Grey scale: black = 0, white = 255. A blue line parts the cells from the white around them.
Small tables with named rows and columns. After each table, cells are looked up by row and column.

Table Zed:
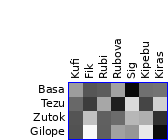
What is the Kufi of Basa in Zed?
156
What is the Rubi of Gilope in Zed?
95
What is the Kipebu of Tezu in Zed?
69
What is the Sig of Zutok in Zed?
183
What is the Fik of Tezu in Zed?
60
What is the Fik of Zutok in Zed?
193
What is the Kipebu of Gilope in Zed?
233
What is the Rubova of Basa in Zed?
161
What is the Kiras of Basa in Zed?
115
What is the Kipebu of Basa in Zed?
112
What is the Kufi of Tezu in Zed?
104
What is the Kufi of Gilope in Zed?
82
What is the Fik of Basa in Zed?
86
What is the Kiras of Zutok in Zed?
48
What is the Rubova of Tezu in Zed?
31
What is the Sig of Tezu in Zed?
219
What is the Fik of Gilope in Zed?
249
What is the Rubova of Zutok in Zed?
108
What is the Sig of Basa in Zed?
10
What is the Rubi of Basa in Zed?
92

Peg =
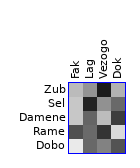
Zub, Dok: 178
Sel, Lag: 35
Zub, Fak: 187
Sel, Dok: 105
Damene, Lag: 101
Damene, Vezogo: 188
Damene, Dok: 61
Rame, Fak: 79
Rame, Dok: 218
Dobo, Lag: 104
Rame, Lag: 106
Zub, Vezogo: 27
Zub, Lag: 148
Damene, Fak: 199
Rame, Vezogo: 52
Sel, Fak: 199
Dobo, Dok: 83
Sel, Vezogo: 145
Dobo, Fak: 234
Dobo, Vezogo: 130

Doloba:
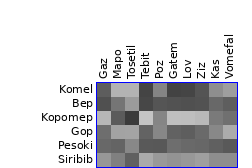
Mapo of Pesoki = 100
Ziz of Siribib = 159
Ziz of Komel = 84
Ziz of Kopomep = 185
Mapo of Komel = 179
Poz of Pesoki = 88
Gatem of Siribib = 147
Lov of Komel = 69
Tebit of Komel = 68
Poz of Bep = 85
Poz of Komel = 132

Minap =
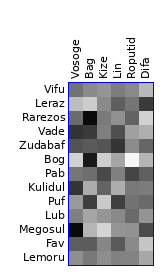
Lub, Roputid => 107
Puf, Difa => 106
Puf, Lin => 63
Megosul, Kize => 212
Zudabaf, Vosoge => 82
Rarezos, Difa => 209
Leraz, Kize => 138
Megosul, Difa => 76
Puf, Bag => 62
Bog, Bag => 25
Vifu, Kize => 149
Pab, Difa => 96
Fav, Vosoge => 93
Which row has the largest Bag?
Leraz

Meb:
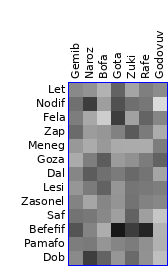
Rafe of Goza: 124
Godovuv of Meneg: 125
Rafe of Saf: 159
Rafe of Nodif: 119
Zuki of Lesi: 117
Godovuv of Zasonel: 135
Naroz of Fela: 168
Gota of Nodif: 81
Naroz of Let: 146
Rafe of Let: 127
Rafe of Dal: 116
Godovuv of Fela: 134
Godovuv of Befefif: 179
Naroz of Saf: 120
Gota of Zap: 129
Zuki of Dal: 105
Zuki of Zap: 90
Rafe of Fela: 100
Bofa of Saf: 136
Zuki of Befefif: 61

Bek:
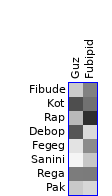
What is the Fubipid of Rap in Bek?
46
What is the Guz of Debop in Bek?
85
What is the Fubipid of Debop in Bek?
218
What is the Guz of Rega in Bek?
124
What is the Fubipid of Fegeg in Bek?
139
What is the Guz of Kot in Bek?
78
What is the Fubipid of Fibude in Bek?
129
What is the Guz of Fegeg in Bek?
227
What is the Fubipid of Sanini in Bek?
199
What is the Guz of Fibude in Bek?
203
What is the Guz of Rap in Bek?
185
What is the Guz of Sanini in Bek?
245
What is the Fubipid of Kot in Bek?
113
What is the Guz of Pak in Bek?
201
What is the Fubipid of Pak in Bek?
215
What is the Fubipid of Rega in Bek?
123
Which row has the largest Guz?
Sanini

